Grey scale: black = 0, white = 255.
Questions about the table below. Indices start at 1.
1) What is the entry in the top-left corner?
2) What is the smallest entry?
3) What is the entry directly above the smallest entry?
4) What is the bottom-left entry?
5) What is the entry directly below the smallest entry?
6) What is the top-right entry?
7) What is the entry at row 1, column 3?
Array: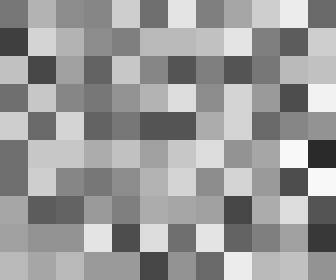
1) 119
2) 42
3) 147
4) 185
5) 248
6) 105
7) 140
